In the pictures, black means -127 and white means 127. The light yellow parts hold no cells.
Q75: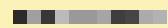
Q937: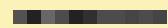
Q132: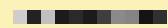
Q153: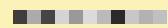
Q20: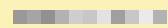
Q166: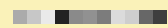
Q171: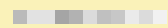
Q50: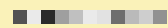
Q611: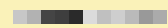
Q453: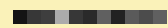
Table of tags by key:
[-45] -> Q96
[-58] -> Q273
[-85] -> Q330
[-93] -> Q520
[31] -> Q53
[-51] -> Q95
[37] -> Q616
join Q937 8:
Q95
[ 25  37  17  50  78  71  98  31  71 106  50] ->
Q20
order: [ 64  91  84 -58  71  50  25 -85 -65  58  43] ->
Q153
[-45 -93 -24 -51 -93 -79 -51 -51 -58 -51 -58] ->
Q937
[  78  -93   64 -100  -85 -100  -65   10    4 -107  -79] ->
Q132
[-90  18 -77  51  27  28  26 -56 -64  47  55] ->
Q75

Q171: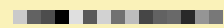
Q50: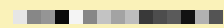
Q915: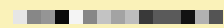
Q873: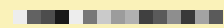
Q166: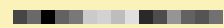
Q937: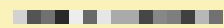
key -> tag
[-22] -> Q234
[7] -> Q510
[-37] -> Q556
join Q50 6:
Q510
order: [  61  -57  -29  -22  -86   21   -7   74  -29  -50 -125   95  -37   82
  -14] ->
Q171
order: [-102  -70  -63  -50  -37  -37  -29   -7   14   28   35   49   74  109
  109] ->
Q873

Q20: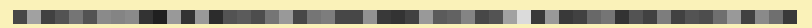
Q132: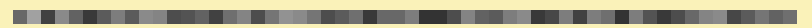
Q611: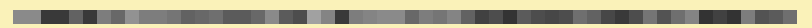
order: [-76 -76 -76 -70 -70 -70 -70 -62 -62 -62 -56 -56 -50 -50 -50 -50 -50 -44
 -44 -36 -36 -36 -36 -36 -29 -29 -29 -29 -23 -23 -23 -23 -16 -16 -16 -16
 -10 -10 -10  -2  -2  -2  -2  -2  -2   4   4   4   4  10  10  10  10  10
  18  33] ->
Q132
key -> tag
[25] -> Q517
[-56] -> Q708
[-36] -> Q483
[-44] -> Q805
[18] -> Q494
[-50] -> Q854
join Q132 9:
Q483
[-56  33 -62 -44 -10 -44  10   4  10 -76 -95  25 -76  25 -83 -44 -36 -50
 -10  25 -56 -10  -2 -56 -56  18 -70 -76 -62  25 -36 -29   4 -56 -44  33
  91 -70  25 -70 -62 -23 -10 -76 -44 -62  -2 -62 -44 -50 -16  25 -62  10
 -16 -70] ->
Q20
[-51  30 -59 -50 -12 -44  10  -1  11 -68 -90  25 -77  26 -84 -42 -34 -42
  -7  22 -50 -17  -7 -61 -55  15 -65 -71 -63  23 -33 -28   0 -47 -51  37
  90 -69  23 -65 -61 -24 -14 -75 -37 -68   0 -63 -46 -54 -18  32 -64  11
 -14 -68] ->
Q20
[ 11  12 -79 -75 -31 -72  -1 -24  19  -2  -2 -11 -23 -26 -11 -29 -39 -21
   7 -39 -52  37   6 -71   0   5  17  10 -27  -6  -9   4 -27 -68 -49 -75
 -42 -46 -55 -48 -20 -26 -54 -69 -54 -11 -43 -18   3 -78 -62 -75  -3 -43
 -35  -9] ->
Q611

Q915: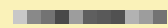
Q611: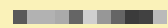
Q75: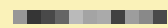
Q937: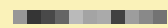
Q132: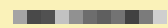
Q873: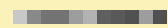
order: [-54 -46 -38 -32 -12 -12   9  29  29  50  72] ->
Q915
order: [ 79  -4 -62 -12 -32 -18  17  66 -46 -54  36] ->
Q132
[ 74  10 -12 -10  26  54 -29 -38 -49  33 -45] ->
Q873
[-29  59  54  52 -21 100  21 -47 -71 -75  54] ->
Q611

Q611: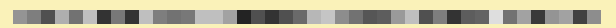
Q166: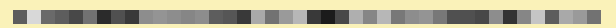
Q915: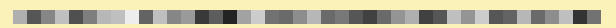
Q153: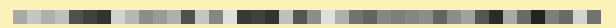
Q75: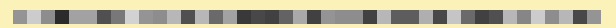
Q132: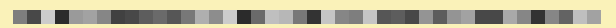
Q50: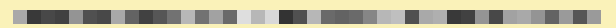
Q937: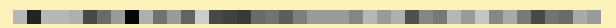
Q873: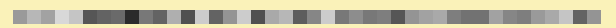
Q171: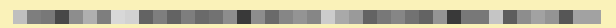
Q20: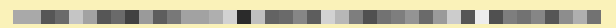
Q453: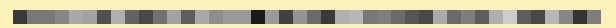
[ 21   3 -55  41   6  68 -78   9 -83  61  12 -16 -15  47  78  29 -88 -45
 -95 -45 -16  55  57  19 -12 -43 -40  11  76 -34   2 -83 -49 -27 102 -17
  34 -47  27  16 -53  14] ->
Q611
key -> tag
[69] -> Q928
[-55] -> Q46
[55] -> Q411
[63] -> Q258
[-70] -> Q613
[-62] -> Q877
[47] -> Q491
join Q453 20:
Q877
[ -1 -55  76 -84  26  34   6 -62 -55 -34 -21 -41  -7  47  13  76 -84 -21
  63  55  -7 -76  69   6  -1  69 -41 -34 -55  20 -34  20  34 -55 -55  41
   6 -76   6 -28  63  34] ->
Q132
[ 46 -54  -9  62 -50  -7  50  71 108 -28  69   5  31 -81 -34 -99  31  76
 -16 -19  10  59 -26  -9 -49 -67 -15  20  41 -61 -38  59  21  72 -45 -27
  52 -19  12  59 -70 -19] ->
Q915
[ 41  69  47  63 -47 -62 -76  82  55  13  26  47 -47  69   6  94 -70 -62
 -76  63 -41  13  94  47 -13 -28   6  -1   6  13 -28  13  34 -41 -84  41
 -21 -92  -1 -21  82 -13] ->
Q153
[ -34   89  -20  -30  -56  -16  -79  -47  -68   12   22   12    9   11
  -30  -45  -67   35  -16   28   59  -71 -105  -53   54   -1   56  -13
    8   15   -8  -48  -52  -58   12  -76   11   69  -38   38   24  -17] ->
Q166

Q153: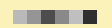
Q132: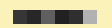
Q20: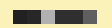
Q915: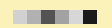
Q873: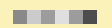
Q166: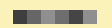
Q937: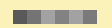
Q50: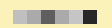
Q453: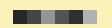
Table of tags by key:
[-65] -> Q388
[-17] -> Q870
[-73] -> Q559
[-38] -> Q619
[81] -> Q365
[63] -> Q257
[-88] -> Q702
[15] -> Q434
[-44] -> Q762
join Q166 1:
Q388
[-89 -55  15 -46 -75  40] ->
Q453
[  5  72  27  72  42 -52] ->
Q873
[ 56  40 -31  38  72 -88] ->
Q50
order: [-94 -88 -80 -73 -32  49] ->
Q132
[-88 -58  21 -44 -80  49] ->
Q453

